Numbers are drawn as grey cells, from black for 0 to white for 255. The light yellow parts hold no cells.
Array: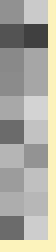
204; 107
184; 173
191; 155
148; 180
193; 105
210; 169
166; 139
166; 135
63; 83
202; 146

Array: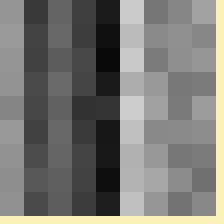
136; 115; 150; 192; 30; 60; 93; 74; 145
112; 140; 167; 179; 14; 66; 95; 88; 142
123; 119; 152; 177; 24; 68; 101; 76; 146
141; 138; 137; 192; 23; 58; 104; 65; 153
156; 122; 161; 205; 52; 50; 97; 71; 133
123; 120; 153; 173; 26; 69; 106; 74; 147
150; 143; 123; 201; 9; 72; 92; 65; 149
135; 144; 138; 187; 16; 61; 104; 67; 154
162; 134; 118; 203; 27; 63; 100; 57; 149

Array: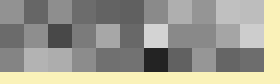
109; 101; 150; 97; 35; 114; 112; 140; 173; 179; 132
205; 165; 137; 137; 211; 104; 167; 123; 72; 142; 107
189; 192; 149; 175; 138; 96; 99; 108; 142; 102; 146

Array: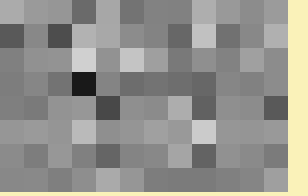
159; 133; 128; 123; 123; 125; 150; 170; 142; 127; 137; 136
123; 138; 145; 99; 165; 136; 132; 101; 128; 151; 125; 139
153; 149; 150; 203; 153; 160; 149; 143; 186; 149; 154; 150
89; 140; 143; 97; 173; 139; 143; 72; 151; 147; 122; 127
140; 129; 134; 103; 110; 115; 109; 132; 25; 115; 134; 125
140; 160; 130; 143; 121; 159; 196; 146; 208; 147; 145; 128
176; 136; 113; 193; 103; 131; 140; 168; 178; 77; 136; 89
155; 140; 153; 174; 129; 130; 115; 167; 106; 150; 154; 171

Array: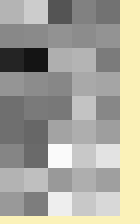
216; 200; 238; 125; 153
159; 174; 153; 191; 179
227; 200; 250; 106; 133
158; 174; 163; 103; 111
135; 195; 120; 122; 111
165; 169; 135; 140; 149
123; 180; 175; 20; 36
147; 140; 146; 138; 136
114; 129; 84; 204; 180

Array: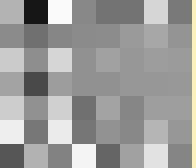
132; 225; 161; 101; 244; 130; 178; 86
150; 180; 136; 146; 118; 234; 119; 237
158; 158; 134; 163; 112; 207; 144; 205
152; 150; 151; 145; 145; 157; 73; 163
155; 157; 151; 161; 145; 214; 142; 203
148; 167; 153; 140; 139; 134; 111; 138
121; 214; 115; 114; 135; 250; 22; 179

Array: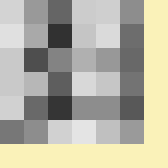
154; 192; 228; 209; 141; 119
88; 141; 141; 53; 105; 209
115; 198; 216; 94; 183; 201
104; 152; 176; 131; 78; 201
109; 218; 197; 49; 169; 224
141; 207; 204; 101; 153; 211

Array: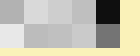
116; 202; 192; 188; 232
15; 191; 206; 217; 178

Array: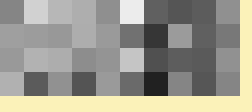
133; 86; 133; 33; 106; 154; 84; 145; 91; 177
145; 90; 93; 80; 197; 148; 141; 173; 178; 153
120; 96; 155; 54; 113; 154; 173; 152; 156; 159
144; 92; 85; 96; 236; 143; 174; 183; 209; 133
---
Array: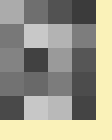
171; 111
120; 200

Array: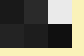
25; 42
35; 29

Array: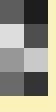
93; 29
221; 78

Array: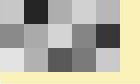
199; 37
138; 170

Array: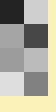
35; 207
165; 71

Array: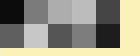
12; 123
95; 199
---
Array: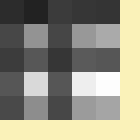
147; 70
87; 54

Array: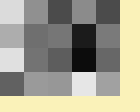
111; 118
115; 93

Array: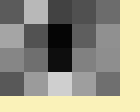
82; 5
111; 14

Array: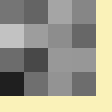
157; 141
72; 152

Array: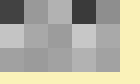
168; 156
155; 162

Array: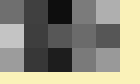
62; 87
55; 29

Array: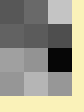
91; 78
147; 6
